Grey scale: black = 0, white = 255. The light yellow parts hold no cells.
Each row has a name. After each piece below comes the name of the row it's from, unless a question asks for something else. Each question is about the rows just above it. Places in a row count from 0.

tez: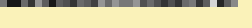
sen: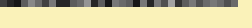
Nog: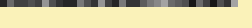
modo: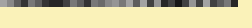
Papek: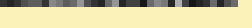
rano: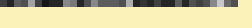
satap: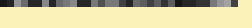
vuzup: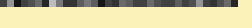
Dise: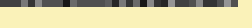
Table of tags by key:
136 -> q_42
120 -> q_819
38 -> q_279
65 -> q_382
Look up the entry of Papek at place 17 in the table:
q_279
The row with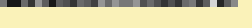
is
tez
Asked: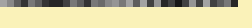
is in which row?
modo
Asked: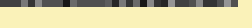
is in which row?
Dise

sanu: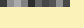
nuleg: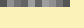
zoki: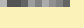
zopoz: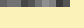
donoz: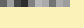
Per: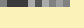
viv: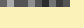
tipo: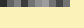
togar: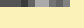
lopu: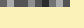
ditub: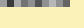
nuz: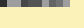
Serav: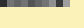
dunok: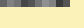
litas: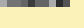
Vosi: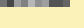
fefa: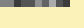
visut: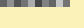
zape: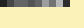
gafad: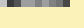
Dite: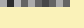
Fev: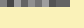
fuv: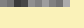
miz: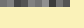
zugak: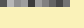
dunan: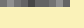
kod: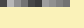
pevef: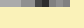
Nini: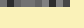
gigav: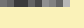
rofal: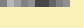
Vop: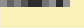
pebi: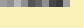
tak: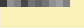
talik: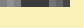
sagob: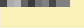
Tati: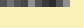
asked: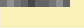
dunan
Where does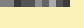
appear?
fefa
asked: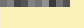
miz
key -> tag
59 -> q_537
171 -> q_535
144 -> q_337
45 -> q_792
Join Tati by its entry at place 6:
q_537
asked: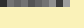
Serav

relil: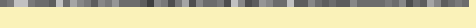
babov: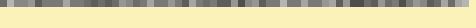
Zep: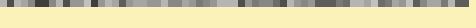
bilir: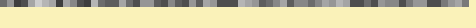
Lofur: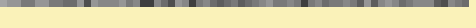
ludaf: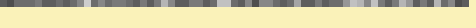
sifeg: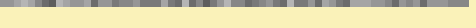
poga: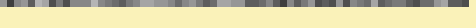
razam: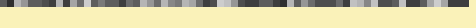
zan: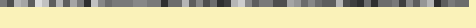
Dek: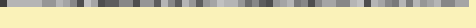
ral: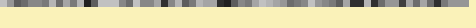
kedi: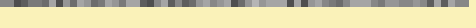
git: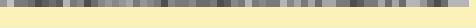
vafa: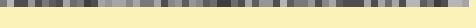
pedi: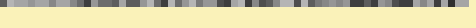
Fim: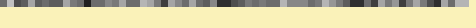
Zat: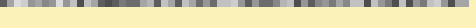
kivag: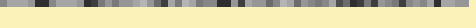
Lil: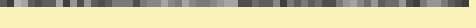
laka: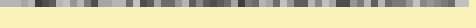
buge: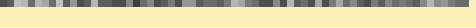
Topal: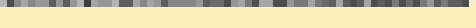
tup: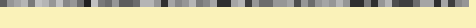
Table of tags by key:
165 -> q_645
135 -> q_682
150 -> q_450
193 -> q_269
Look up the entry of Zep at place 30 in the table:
q_450
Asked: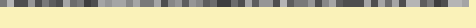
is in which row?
vafa
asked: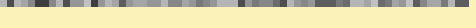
Zep
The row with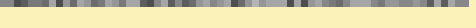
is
kedi
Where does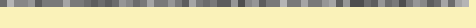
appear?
babov
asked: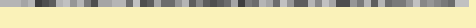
laka
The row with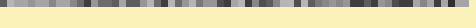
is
pedi

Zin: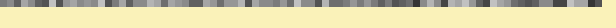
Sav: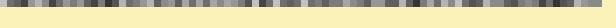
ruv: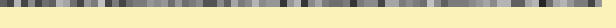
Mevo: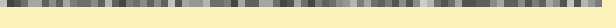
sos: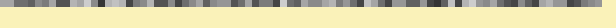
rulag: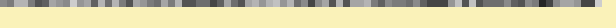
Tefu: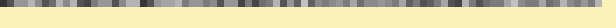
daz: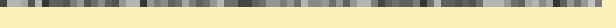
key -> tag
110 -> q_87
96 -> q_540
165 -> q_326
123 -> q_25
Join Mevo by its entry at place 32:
q_25
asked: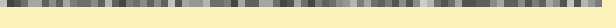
Mevo
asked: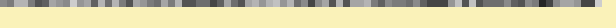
rulag
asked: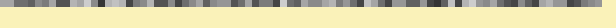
sos

